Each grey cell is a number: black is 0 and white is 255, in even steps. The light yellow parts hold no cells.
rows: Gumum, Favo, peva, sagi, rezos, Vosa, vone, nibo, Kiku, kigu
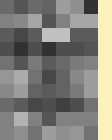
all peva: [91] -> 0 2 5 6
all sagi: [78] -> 0 2 4 5
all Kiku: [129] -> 0 2 4 5 6
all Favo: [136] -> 1
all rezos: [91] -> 3

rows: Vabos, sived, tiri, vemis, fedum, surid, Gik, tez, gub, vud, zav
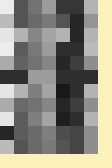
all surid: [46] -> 0 1 4 5 6
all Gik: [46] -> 5
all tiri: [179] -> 1 4 6
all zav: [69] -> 5

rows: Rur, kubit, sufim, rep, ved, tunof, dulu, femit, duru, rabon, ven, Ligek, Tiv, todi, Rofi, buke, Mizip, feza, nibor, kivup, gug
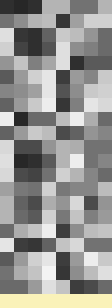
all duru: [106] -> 2 3 7
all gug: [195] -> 4
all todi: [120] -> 1 4
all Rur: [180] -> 3 4 7

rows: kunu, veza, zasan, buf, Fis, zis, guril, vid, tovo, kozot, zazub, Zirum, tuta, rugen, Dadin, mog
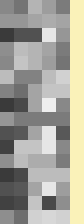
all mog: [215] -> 3
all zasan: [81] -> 1 2
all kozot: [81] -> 0
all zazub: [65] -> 0
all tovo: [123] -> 1 2 3 4
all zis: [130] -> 1 2
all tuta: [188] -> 2 3 4

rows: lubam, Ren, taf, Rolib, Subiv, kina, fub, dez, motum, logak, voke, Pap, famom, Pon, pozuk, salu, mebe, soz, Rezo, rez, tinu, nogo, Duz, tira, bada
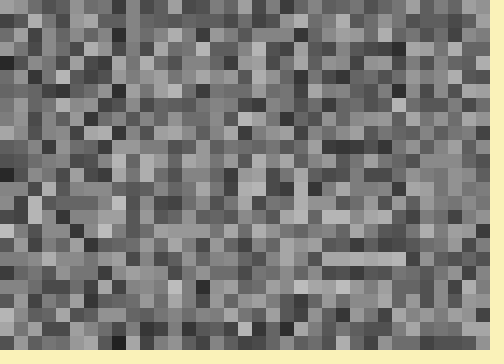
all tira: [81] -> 26 27
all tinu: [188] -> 12 21 24

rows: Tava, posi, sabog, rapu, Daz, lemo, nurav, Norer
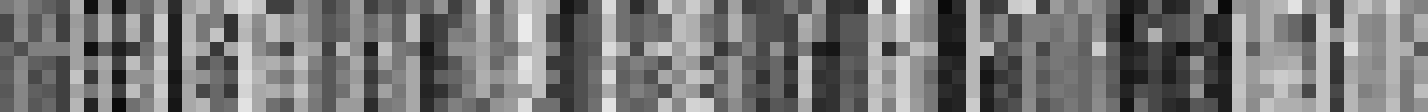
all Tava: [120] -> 0 9 22 56 76
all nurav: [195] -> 21 57 88 91 94
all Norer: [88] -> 2 20 23 31 34 55 85
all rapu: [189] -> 13 27 38 65 70 88
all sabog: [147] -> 20 25 36 78 95

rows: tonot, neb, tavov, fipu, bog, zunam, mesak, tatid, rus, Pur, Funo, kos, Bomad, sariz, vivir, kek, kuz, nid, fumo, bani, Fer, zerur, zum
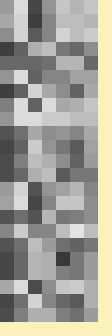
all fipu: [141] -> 6
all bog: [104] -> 0 1 2 6
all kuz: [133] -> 0 2 3
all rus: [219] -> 1 2
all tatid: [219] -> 1 3
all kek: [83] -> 0 2

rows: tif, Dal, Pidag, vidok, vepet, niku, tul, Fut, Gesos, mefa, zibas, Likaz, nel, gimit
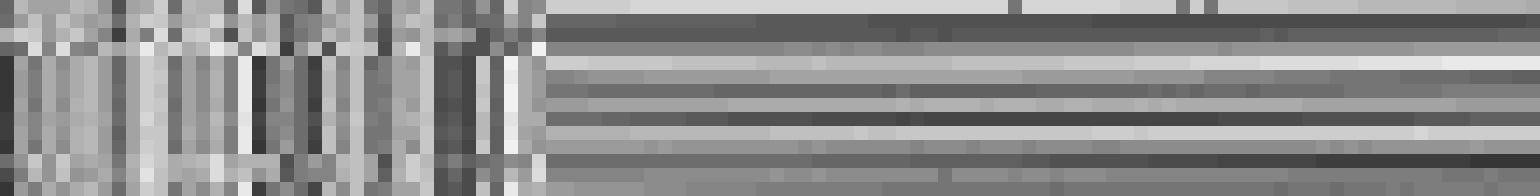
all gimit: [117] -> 12 19 26 63 64 65 66 67 68 69 70 71 72 73 74 76 77 78 79 80 81 82 83 84 85 86 87 88 89 90 92 93 94 96 97 98 100 106
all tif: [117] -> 20 26 31 32 72 84 86

